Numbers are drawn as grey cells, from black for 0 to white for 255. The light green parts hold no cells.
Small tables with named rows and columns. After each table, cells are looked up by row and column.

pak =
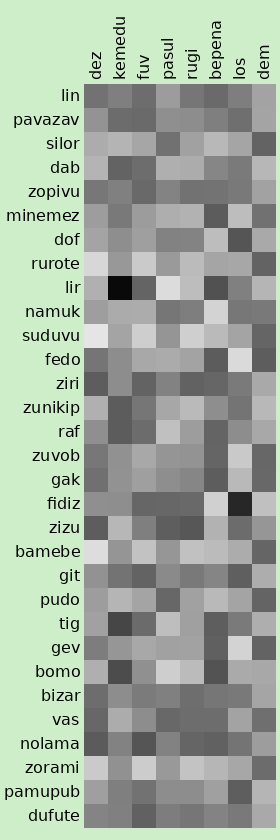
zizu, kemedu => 183
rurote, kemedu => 152
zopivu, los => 121
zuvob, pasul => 149
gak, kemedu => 146
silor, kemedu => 180
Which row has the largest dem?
fidiz

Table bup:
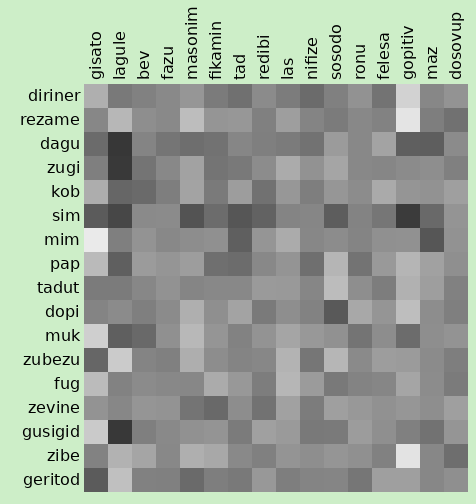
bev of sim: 138
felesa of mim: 144
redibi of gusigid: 160
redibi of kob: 113
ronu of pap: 115
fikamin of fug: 171
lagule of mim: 127
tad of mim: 95
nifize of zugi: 146
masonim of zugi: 162
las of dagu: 123
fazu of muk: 144
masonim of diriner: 150
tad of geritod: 121
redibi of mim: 149
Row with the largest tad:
dopi

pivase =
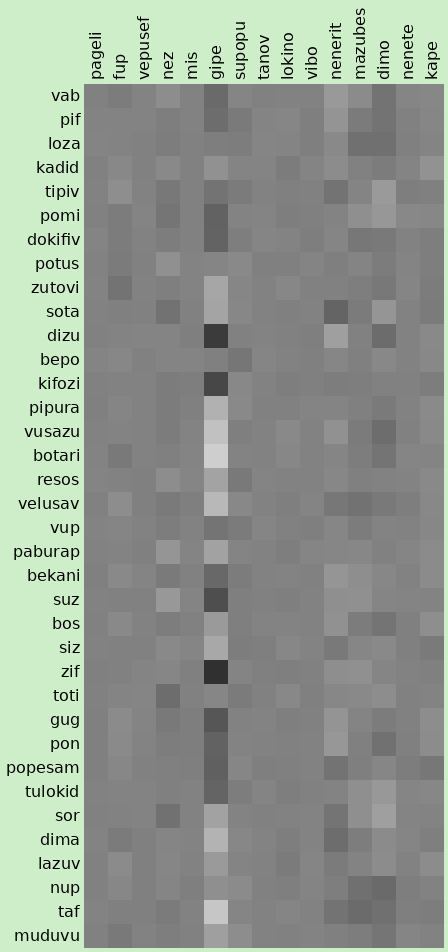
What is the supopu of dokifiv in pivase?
126
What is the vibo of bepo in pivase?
128
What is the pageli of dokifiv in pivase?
132
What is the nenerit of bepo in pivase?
134
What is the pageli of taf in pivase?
131
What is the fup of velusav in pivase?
141
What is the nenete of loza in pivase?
128
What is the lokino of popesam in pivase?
128
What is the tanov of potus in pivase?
128
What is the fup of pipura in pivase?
133
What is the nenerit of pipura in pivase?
132
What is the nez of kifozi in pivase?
124
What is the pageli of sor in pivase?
129
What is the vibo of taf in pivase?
130
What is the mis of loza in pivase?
129
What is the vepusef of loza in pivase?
129
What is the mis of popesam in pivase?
127

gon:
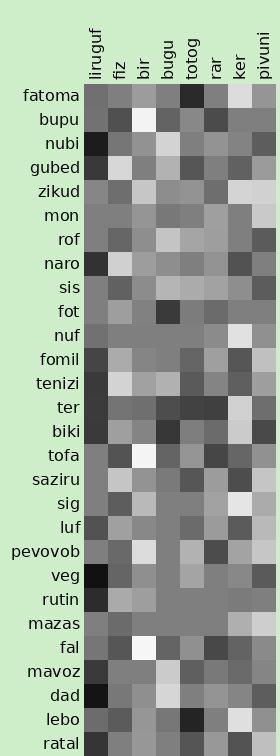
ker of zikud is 212
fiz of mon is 127
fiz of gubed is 215
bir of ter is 111
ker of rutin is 123
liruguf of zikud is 134
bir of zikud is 198
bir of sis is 140
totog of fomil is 101
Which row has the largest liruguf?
zikud

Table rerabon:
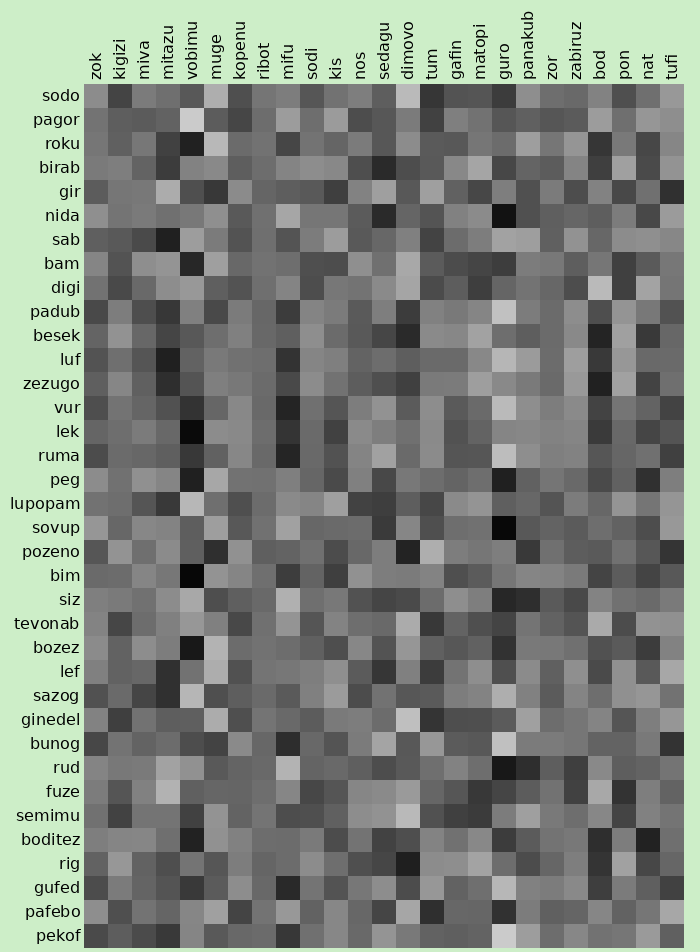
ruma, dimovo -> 106
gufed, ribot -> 104
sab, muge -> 123
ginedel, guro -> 91
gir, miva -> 120
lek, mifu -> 52
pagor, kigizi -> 94
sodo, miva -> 123
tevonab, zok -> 131
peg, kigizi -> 113
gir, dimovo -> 88
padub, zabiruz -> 141
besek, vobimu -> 88
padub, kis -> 123
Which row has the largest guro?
pekof

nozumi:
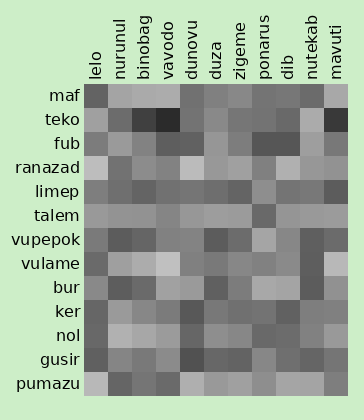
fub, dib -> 86
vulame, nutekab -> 94
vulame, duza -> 121
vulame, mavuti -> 184
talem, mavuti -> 155
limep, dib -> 116
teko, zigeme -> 118
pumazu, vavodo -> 106

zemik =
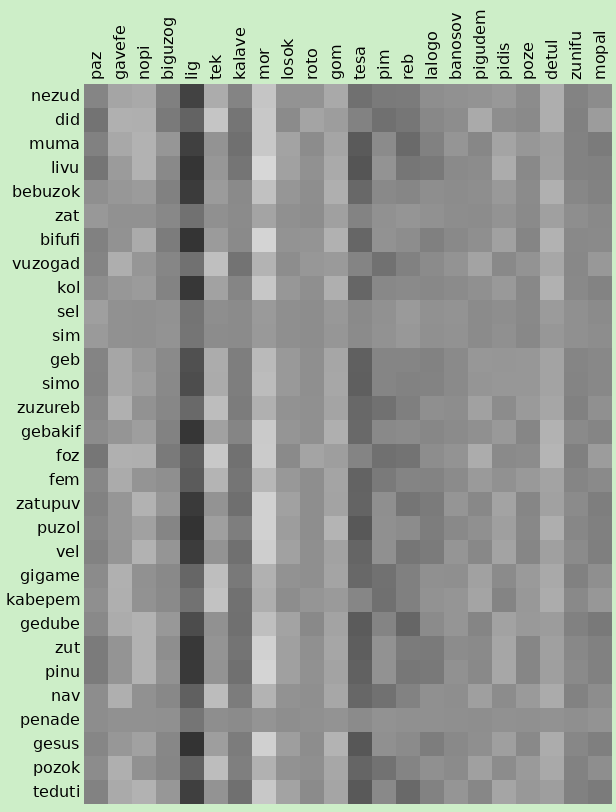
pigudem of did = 170
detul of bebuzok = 176
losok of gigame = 146
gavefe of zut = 148
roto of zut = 144
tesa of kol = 102
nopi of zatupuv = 178
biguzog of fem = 143
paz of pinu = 123
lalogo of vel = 123
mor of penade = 148
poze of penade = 144
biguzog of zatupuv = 150
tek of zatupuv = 147
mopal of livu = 129
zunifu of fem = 133
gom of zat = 160

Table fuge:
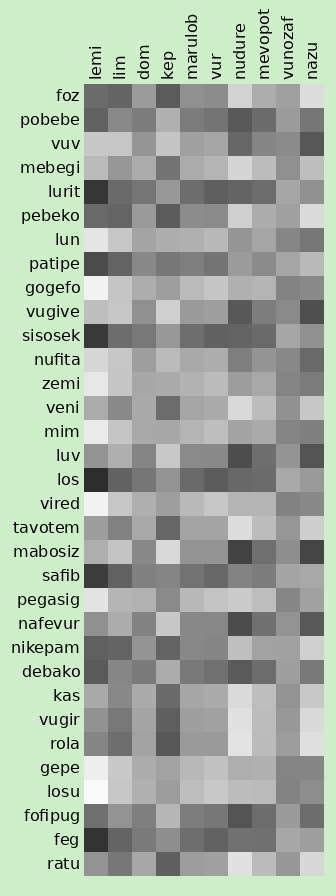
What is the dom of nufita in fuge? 158
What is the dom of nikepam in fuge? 148
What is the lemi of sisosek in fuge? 57
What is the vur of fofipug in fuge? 119
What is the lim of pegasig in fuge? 181
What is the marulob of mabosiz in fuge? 147
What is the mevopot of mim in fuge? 170
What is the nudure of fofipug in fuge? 84
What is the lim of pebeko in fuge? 101
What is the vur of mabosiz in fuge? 147
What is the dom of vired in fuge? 175
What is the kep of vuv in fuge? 196
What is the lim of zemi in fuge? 197
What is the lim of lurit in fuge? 106
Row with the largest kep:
mabosiz

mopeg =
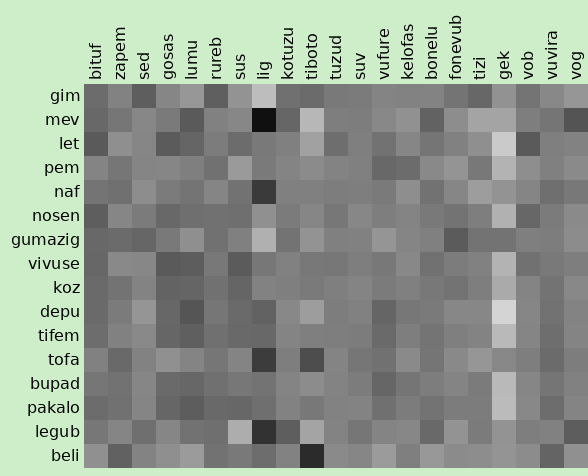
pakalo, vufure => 112
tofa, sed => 130
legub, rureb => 111
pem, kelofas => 108
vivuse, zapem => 137
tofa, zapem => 105
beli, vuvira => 100
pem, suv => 128
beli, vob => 140
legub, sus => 173
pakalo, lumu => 93
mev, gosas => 122
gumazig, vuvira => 125
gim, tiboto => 107
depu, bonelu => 122

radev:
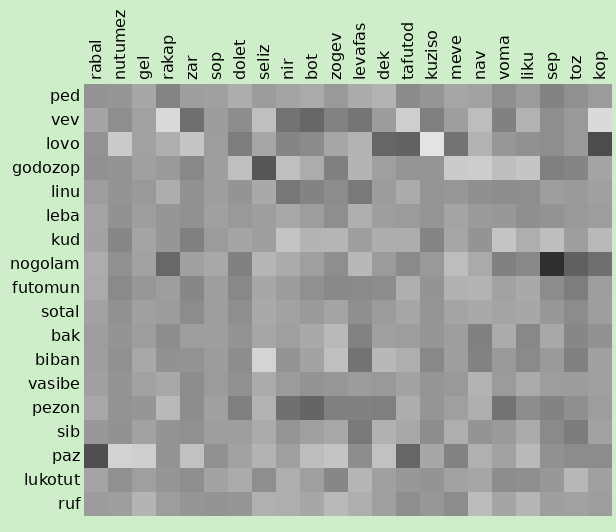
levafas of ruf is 174
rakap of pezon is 185
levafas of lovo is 179
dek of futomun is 141
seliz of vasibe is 171
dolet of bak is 147
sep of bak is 168
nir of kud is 196
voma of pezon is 115
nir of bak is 159
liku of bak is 136
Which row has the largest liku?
godozop

